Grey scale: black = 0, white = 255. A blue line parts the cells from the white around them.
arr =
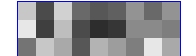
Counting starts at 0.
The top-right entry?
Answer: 147
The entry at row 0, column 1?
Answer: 75
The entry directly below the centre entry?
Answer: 179
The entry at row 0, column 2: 209
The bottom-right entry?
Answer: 169
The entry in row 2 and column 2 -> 169
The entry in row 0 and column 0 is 199
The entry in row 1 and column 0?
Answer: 231

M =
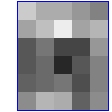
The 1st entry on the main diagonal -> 203
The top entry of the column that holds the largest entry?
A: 172
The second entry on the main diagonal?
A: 191
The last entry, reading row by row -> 140
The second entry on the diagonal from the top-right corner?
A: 163
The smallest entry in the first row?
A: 130
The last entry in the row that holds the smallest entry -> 130
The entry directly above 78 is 87
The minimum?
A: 39

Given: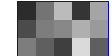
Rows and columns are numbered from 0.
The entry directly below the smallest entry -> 75
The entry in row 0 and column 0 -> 44
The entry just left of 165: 53
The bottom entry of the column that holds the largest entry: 218

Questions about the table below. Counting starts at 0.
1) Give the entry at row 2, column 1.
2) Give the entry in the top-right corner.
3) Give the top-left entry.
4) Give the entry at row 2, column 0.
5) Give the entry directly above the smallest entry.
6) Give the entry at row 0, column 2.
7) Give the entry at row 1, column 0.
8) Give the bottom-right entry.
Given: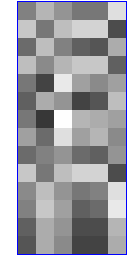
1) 190
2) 223
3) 129
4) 107
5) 172
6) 148
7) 199
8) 172
